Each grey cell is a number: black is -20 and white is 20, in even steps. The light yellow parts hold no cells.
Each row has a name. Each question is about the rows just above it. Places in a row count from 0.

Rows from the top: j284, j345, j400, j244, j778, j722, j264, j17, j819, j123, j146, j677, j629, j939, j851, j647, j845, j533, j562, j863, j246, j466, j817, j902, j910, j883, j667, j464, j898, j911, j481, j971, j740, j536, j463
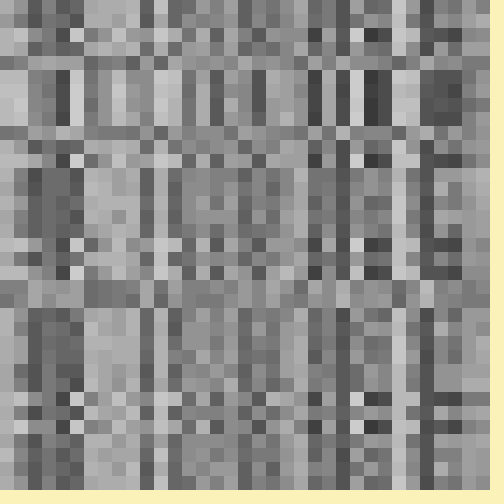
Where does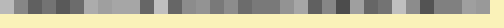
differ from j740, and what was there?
12, -3
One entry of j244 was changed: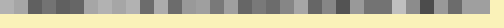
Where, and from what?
27, -3
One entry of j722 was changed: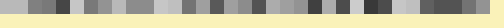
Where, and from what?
6, -2

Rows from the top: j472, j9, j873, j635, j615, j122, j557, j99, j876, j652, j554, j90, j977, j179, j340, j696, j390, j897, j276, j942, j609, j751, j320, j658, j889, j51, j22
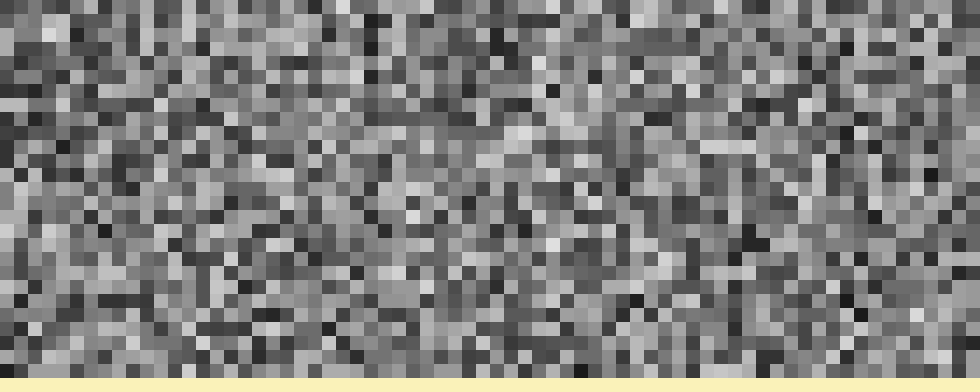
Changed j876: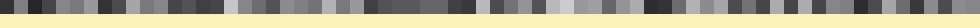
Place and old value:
15, -10
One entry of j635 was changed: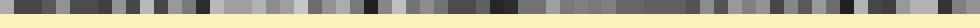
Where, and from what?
61, 9
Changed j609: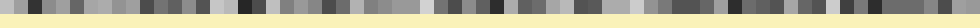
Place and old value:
33, 1
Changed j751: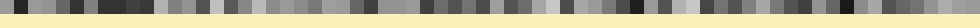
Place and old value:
36, -8
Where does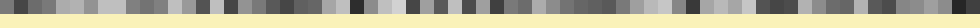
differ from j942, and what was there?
52, 7
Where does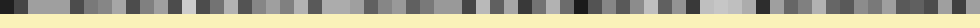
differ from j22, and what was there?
20, -1
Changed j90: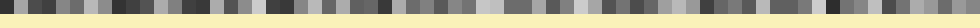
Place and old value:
30, -1

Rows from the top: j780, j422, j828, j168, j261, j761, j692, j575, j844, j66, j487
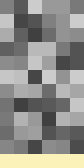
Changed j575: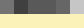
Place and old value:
2, -7
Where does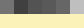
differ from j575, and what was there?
5, 11

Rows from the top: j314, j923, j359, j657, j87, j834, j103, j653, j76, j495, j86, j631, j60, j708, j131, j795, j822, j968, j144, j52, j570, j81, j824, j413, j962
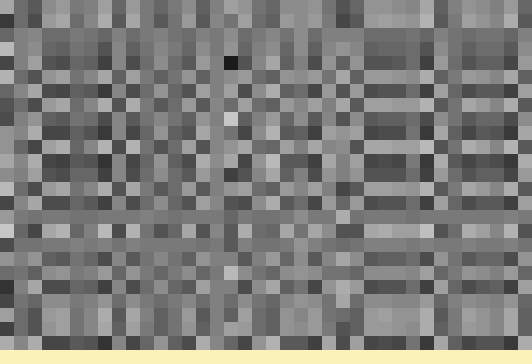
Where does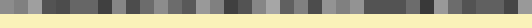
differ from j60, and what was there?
30, -10
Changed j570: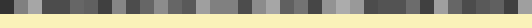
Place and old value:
10, -3
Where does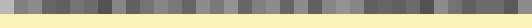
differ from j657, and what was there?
28, -4
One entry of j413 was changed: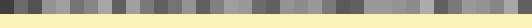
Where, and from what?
24, -7

